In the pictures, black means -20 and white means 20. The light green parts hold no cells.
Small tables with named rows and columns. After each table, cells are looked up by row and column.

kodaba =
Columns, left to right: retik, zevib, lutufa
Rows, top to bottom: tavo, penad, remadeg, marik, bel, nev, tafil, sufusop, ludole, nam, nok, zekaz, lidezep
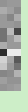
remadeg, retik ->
4
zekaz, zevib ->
3
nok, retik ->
1
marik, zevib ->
4
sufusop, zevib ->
17
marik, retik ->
4
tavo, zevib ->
4
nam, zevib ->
4
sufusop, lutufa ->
17
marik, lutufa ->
3
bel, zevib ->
9
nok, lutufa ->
8
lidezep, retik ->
3

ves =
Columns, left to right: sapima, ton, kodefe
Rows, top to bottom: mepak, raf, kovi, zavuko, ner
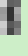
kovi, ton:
-12
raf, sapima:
4
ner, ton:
-9
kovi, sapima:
5
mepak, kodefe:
-4
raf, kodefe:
6
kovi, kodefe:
4
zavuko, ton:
-6
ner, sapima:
10

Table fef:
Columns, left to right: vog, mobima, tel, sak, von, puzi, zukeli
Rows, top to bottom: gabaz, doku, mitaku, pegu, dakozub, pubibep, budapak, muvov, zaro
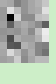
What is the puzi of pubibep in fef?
8
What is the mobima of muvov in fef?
14
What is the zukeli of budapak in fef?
0
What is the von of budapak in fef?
6
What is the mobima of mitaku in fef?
-19
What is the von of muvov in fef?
7
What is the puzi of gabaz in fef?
8
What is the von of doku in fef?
6
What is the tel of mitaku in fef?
13
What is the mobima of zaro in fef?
6
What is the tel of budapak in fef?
-7
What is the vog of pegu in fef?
5
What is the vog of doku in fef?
4
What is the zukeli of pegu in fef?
-5
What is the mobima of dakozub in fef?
4
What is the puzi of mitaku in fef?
10
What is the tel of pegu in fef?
5
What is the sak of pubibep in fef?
5

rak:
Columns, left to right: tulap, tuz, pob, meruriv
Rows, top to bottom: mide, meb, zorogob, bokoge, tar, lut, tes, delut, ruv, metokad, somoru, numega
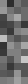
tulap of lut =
10
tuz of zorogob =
1
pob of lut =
-7
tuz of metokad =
-11
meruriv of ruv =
11
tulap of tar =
-7
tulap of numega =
-1
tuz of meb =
-2
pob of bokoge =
-4

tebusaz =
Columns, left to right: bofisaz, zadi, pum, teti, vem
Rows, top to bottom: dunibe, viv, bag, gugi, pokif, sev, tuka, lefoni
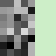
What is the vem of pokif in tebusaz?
3
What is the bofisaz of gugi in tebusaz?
1
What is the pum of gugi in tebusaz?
-5
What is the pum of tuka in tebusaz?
2
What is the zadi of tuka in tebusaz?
-20
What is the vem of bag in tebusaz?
6
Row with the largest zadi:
pokif

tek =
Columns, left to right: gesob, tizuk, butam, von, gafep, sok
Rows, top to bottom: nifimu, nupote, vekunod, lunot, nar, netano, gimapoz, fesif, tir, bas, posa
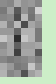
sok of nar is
-1
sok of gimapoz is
6
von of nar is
8
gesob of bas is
7
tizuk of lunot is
0
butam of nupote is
-6
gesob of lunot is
8
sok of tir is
0
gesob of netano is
11
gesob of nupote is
-1
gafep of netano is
8
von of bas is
0
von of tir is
1
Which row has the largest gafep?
bas

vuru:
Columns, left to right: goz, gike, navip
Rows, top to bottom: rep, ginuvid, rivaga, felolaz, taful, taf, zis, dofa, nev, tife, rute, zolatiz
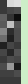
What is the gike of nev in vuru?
-8
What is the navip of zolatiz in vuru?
-11
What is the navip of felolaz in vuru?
-7
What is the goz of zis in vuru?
-15
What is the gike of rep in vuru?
14
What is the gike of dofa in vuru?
-14
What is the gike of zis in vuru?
-9
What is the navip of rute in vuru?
-8
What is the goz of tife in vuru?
-8
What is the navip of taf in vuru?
-8
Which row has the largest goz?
taful

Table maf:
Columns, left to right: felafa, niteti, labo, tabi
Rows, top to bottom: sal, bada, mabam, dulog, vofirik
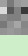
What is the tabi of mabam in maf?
4
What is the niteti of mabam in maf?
0
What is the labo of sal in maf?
4
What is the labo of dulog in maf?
6
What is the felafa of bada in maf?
14
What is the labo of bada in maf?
0
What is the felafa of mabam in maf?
2
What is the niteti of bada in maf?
-6
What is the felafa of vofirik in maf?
3
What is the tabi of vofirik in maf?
2
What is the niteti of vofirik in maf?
4
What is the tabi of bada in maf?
-11
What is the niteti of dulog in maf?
3
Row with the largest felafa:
bada

